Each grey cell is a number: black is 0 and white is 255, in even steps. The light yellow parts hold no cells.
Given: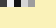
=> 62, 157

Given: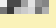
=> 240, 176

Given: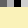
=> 97, 207

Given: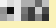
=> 242, 46

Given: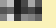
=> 155, 100

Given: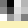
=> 115, 127

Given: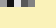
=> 157, 130
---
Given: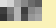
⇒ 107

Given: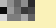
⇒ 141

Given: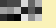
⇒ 102

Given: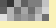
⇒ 126

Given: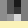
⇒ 26

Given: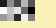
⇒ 183

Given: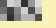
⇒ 151

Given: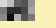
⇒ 84

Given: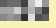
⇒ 236

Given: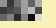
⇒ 99
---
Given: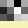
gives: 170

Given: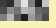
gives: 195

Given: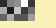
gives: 57

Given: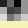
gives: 148

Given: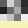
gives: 44

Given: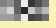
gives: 113

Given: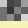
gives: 156
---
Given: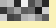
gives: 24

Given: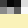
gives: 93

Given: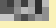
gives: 46

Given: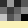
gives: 98

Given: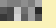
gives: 158

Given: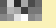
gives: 119
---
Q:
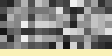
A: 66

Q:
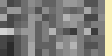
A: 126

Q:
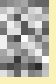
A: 142

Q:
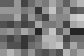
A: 95

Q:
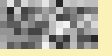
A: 121
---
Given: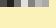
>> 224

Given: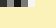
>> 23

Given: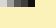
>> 86

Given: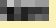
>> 34

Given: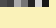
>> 117

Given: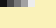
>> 120
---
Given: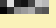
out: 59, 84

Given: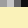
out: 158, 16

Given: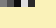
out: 125, 42

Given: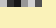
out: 195, 81

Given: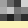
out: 160, 45

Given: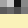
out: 164, 120

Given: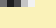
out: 114, 242

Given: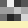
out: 97, 214

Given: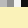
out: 186, 17

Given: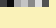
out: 65, 81
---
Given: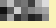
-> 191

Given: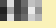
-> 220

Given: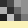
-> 78

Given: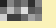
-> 133

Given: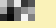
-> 115

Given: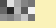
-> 226
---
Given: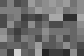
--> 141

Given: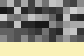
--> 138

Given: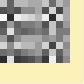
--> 155

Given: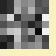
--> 94

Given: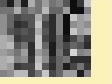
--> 198

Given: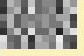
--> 150

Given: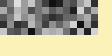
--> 48

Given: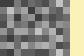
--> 122
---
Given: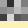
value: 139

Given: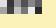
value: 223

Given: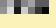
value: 134

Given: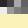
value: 40

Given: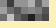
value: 160

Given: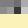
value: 126

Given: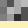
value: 114

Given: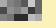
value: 74
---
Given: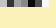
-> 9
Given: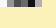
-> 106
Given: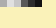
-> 88
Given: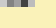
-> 160
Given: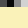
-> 7
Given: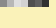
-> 79
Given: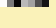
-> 161
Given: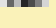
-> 76
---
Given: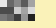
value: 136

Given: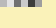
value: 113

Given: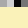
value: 9

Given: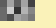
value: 93

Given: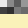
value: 91

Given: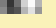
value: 111
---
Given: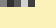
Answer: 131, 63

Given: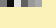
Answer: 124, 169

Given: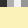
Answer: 47, 150

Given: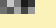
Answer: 97, 154

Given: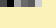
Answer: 75, 210

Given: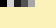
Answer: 0, 167

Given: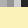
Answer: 176, 38

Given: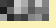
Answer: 63, 91

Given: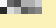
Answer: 247, 134
